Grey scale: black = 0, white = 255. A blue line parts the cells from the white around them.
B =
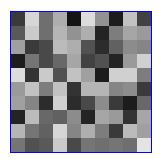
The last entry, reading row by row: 228
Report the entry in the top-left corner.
58
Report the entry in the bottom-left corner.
117
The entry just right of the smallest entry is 220
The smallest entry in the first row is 20
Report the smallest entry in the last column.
58
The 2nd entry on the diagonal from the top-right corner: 166
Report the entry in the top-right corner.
66
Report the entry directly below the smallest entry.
146
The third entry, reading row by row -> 111
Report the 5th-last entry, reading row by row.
117
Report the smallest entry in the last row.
73
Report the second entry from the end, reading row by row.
111
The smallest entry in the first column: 28
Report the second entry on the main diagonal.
202
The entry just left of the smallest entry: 174
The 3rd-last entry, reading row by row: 117

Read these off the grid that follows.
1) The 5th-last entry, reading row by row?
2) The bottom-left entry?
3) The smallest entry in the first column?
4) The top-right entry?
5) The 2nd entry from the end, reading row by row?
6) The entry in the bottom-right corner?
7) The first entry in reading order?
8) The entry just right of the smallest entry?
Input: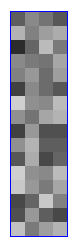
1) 72
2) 193
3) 44
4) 87
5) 158
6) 179
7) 94
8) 101

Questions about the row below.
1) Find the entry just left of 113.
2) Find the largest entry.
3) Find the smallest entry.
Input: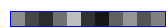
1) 44
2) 190
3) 23
